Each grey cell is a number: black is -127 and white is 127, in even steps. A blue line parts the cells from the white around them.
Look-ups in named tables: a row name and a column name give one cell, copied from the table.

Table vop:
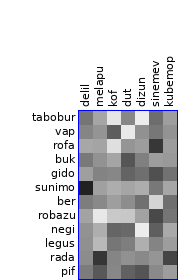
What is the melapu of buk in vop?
18
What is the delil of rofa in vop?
39
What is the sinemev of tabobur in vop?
-18
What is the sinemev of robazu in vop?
-54
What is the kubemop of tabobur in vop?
30
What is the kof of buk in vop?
37
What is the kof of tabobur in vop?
101
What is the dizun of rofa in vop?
29
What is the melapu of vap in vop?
20
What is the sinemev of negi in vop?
-32
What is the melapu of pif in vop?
-39

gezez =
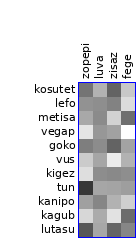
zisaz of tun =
36
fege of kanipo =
79
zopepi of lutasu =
-40
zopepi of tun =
-72
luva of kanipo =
6
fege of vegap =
126
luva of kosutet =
50
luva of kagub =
43
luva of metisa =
11
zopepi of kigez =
94
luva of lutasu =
39
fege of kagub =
-19

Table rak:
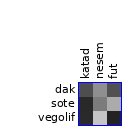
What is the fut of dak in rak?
-46
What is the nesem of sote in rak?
-3
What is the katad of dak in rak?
-49
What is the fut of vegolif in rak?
-92
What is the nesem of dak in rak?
15
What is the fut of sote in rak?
43

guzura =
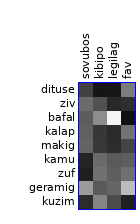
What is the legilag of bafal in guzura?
116
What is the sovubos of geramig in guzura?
27
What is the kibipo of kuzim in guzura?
4
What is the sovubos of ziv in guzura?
-20
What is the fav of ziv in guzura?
-80
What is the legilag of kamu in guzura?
-37
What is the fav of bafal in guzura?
-110

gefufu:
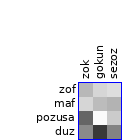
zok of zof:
56
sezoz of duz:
3
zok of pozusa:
-26
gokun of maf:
60
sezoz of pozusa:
75
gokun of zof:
86
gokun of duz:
-70
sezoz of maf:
51
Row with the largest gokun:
pozusa

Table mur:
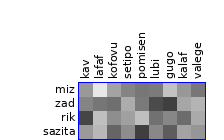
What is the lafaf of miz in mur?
104
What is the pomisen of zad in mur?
-5
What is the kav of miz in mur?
25
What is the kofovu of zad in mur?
-16
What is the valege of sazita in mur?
22
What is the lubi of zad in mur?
-52
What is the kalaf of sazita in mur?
35
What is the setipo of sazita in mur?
13
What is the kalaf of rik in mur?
-19
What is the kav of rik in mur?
-58
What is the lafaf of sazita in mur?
56
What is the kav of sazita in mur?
26
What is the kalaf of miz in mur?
24

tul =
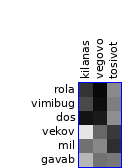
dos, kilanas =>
-108
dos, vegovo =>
-101
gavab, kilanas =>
55
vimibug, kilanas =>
-54
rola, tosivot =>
10
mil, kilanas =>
-14
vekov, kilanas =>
101
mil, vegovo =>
8
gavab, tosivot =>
-7
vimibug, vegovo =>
-113
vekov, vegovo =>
-24

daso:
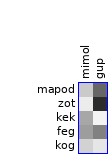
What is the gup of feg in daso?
1
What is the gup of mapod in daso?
-25
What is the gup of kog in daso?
102
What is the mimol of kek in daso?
39
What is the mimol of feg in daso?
29
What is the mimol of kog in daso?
82

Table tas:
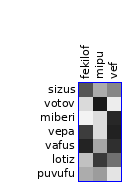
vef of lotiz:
-15
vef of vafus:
-80
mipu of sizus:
43
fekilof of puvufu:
44
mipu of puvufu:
28
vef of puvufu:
100
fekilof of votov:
90
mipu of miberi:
92
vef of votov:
109
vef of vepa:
-94
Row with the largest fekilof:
miberi

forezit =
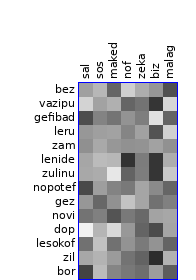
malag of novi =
39
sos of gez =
-24
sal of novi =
-12
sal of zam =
16
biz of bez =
22
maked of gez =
17
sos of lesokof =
65
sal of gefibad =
-50
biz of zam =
34
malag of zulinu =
73
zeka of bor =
-17
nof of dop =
24
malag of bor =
-34
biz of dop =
-52
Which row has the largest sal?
dop

